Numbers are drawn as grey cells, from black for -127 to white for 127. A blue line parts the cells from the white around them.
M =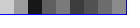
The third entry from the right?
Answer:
-46
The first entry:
77
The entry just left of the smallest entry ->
27

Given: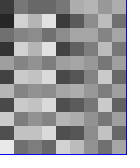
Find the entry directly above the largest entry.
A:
-48
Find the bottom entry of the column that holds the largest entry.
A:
105
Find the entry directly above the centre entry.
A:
31
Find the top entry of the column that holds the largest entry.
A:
-68
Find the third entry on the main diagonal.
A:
12
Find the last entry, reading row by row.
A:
37
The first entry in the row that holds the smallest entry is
-89
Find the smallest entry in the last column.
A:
-30
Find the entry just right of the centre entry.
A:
-42
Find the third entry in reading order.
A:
-23
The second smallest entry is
-76
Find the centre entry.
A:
-54
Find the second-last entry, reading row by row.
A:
-15
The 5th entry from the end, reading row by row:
82
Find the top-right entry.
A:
45
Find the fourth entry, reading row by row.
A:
-23
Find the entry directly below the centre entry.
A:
37
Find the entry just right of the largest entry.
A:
-15
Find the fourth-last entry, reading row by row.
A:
60
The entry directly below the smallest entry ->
-15
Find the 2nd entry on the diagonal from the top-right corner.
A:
60
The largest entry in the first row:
53
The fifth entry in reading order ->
-8
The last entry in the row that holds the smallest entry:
-15

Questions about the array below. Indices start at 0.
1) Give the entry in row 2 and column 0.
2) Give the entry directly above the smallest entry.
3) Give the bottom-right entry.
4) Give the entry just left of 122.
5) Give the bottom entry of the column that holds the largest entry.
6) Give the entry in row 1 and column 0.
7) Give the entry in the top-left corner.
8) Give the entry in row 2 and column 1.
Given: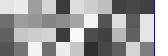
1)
-30
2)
-50
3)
-2
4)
-68
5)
70
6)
-16
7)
100
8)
70

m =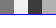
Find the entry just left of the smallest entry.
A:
112
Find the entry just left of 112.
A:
-5
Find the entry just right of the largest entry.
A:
-68

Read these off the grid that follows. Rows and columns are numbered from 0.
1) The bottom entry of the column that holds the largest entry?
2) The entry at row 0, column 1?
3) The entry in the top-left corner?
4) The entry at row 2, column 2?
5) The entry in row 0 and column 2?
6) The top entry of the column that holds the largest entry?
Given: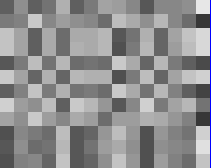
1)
67
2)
15
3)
-32
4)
-32
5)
-32
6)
103

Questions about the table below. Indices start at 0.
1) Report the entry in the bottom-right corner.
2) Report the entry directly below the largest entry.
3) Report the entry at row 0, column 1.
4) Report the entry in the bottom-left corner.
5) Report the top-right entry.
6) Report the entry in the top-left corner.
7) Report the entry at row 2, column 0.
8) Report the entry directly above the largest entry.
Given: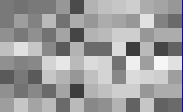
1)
-21
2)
78
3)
-13
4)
30
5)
23
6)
-6
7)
16
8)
-58

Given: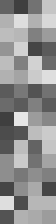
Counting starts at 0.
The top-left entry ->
-28
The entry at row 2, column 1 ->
55
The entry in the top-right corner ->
69
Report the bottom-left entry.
-44
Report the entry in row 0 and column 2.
-13
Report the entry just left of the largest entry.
-64
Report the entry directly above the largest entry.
-36
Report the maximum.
102
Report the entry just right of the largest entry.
28
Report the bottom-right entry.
28
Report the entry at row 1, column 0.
49
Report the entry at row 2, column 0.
61
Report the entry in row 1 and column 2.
49
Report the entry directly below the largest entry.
-44

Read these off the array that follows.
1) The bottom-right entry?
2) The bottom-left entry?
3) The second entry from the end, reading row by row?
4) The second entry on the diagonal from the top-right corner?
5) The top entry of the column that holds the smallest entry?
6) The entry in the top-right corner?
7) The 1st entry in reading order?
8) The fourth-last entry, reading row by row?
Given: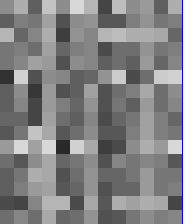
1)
5
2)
-17
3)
-1
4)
-9
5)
13
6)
46
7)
13
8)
-9

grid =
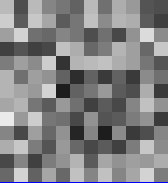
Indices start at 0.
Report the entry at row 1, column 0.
77
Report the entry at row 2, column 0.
31
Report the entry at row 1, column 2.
71
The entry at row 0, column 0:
58
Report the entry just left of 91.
18
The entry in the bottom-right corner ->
-3
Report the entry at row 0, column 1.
-49
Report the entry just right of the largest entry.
25
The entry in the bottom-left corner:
-23
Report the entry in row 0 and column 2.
58
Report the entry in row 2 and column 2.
-15
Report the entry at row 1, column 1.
-36
